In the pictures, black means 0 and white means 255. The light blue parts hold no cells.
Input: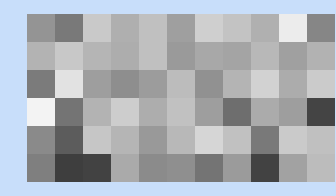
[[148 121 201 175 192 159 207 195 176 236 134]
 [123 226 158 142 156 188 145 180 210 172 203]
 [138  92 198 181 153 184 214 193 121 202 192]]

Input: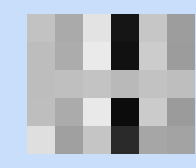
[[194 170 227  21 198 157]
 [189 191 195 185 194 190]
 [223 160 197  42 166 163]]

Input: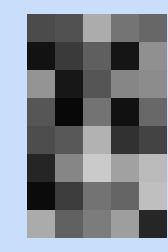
[[ 75  81 172 116 103]
 [148  23  85 134 140]
 [ 77  88 178  49  67]
 [ 11  60 115 101 191]]

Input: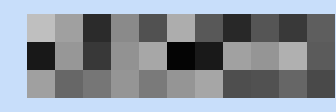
[[191 160  43 138  81 173  88  40  85  57  94]
 [160 103 118 149 122 149 166  78  81 102  73]]

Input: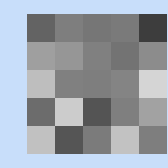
[[ 99 126 118 122  61]
 [190 128 126 132 213]
 [193  85 123 194 126]]

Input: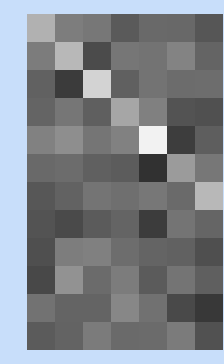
[[177 125 119  90 105 104  86]
 [ 97  59 211  96 115 108 109]
 [129 142 117 129 242  61  94]
 [ 87  98 116 111 119 106 184]
 [ 79 125 128 109 100  97  79]
 [114 100 100 135 113  73  56]]
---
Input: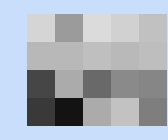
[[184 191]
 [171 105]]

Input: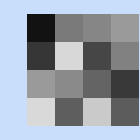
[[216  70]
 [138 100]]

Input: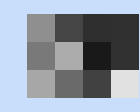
[[172  25]
 [106  65]]

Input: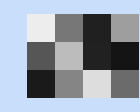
[[188  33]
 [133 221]]

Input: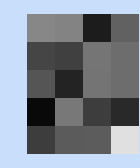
[[ 64 117]
 [ 35 116]]

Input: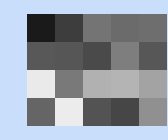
[[ 86  74]
 [121 177]]

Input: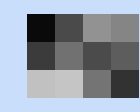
[[113  75]
 [197 116]]
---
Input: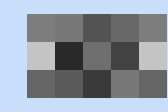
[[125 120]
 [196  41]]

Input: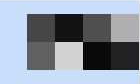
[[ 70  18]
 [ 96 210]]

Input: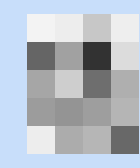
[[243 237]
 [101 161]]

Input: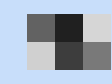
[[ 98  32]
 [208  61]]

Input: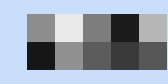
[[141 233]
 [ 22 145]]

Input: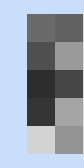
[[106  97]
 [ 79 154]]

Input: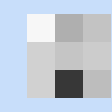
[[247 175]
 [209 197]]
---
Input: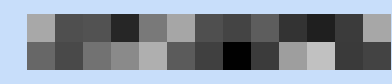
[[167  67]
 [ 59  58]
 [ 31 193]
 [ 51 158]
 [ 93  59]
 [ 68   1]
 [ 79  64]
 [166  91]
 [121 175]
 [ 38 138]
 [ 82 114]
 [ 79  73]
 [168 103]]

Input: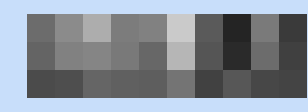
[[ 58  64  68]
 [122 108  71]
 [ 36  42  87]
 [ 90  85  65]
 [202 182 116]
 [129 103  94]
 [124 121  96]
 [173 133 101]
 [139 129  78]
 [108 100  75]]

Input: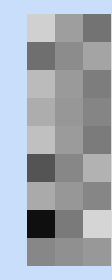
[[115 164 125 133 123 178 134 213 152]
 [158 140 154 151 155 135 151 122 144]
 [208 111 187 173 192  84 170  15 135]]

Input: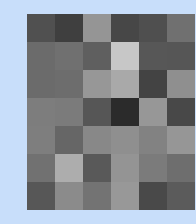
[[112  86 143  72 150 110  91]
 [ 79  87  67 151 130 123  73]
 [ 71 199 169  43 143 148 152]
 [149  95 151  86 136  89 115]
 [ 63 112 109 123 102 173 139]
 [ 80 107 107 125 126 113  87]]

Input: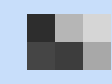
[[214 168]
 [182  61]
 [ 45  69]]

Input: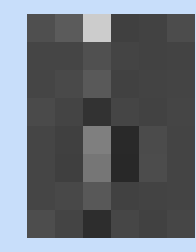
[[ 76  67  68  69  68  68  68  70]
 [ 66  66  67  66  75  76  67  65]
 [ 64  68  65  69  41  40  65  70]
 [204  80  89  50 127 118  88  45]
 [ 91  69  73  68  64  63  72  68]
 [ 79  69  69  74  69  69  69  77]]

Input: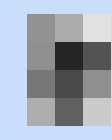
[[225  83 143 202]
 [171  37  73  96]
 [146 143 119 173]]

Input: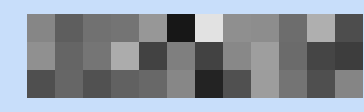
[[ 77  61 133]
 [175  69  79]
 [109 107 116]
 [141 158 157]
 [143 136  80]
 [226  66  35]
 [ 23 127 135]
 [151  66 104]
 [116 172  97]
 [113 117  81]
 [ 94 101 102]
 [134 144  79]]

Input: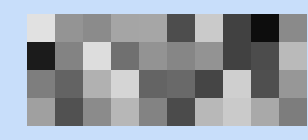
[[138 186 151 125]
 [ 13  76  79 169]
 [ 65  65 207 202]
 [202 147  69 184]
 [ 77 134 105  75]
 [166 147 100 131]
 [165 112 213 183]
 [139 221 177 139]
 [148 131  99  81]
 [225  27 126 160]]
